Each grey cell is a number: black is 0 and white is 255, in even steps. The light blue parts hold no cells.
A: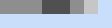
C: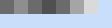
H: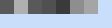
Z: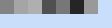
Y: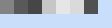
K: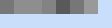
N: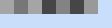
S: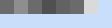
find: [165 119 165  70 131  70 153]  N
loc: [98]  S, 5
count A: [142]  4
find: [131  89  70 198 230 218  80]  Y
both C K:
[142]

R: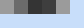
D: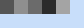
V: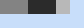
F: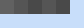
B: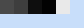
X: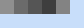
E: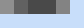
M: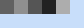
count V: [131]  2
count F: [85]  2

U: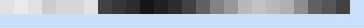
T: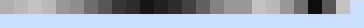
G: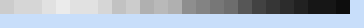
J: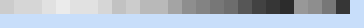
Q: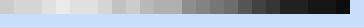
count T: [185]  3
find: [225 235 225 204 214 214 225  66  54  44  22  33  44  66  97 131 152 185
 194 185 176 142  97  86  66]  U
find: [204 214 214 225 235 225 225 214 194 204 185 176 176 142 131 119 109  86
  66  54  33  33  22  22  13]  Q
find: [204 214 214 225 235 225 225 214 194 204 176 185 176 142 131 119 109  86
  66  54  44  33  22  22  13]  G
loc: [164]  J, 13

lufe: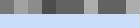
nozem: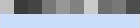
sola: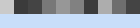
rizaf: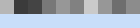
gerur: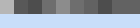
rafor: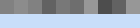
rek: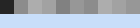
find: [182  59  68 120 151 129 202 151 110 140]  rizaf
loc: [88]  gerur, 2
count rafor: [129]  2
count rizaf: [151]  2
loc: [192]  nozem, 1
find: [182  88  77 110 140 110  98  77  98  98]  gerur

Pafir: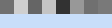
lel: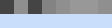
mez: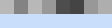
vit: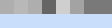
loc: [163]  vit, 6
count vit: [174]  2
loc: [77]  mez, 5

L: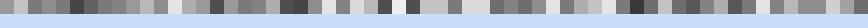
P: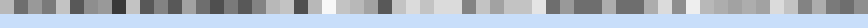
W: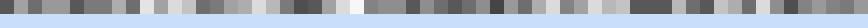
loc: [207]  L, 60
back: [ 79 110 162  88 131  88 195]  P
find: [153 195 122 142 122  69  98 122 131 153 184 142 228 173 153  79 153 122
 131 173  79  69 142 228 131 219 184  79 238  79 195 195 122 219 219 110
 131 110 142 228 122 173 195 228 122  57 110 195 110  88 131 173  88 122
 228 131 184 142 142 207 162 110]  L
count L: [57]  1
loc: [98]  L, 7
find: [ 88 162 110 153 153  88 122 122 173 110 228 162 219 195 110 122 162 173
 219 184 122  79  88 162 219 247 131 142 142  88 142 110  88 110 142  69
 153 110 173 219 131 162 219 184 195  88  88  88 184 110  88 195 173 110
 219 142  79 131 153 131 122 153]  W
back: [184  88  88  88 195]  W

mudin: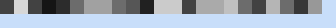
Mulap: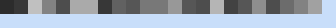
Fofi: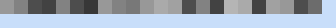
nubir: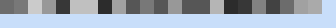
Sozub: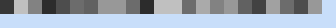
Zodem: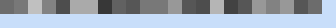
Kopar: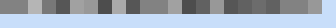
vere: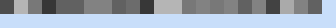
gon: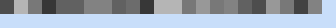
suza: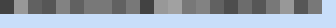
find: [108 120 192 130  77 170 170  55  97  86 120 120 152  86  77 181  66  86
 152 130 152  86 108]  Zodem
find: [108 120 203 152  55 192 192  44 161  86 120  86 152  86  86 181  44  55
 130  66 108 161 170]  nubir
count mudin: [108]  4
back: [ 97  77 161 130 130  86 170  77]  Kopar
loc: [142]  Mulap, 19

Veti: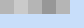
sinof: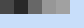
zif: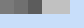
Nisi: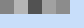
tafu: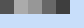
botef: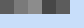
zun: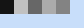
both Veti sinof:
[151]
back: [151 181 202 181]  Veti
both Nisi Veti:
[181]
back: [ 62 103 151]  tafu
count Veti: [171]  0

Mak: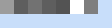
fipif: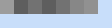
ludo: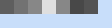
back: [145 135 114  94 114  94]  fipif
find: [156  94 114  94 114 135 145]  fipif
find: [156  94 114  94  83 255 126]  Mak

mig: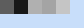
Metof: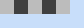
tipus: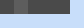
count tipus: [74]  4
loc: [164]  mig, 4
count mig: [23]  1
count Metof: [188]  3

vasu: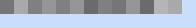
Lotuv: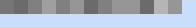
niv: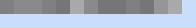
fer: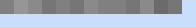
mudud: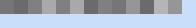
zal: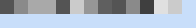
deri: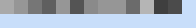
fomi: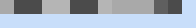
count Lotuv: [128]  3
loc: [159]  Lotuv, 4
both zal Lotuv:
[150]

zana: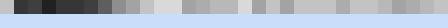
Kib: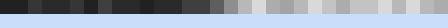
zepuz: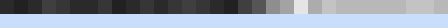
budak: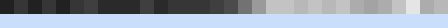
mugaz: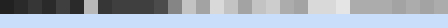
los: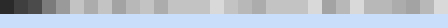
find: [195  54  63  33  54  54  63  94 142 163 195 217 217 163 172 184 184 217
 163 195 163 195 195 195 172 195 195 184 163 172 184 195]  zana
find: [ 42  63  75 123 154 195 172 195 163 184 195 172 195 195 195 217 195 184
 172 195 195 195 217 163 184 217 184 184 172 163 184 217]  los
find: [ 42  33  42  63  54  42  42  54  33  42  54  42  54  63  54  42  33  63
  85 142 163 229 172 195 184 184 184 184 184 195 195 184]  zepuz
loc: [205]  mugaz, 20

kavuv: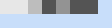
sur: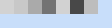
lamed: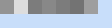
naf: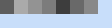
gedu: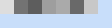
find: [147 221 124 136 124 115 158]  lamed
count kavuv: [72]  0
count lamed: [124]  2

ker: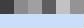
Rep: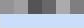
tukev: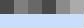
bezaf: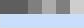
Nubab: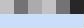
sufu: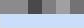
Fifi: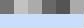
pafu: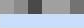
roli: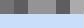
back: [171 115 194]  Nubab
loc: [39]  Nubab, 6
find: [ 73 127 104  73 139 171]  tukev

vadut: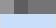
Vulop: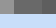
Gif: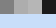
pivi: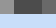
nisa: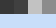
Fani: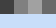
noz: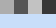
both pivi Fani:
[105]
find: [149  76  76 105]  pivi
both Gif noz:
[173]
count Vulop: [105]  2
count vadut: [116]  2

